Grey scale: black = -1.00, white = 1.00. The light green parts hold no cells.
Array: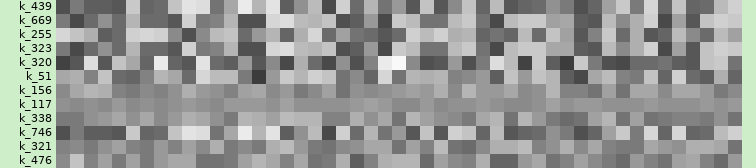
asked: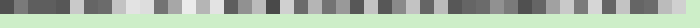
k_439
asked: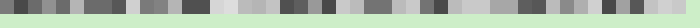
k_323

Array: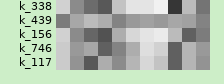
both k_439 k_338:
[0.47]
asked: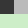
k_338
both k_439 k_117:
[0.36]
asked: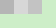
k_117
